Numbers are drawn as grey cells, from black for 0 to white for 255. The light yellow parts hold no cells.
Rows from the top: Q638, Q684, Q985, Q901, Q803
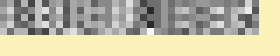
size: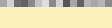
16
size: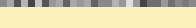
28
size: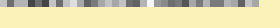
37

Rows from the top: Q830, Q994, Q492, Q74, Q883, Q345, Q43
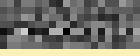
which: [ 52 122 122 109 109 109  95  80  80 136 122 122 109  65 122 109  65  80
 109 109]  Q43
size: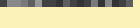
19
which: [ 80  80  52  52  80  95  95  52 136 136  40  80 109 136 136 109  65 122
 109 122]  Q74
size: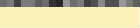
20
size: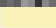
8
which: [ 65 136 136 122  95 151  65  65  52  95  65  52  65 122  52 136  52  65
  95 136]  Q345

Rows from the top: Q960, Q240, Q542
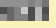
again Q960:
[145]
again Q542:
[129]
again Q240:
[77]

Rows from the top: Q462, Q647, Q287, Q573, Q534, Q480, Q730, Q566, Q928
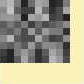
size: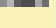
7
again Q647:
[64]
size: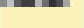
10
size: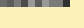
10
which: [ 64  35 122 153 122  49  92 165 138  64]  Q566
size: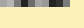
10
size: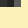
3

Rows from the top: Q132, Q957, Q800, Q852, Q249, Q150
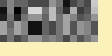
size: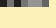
7
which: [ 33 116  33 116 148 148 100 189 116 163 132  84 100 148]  Q800
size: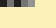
5

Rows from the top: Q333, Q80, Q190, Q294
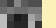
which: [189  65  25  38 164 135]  Q190
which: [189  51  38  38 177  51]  Q294
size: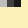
3
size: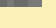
6

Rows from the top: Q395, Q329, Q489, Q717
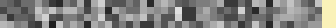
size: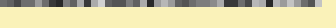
46
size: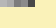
5
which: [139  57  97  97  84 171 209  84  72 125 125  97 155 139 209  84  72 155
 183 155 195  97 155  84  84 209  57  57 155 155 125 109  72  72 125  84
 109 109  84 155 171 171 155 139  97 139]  Q489

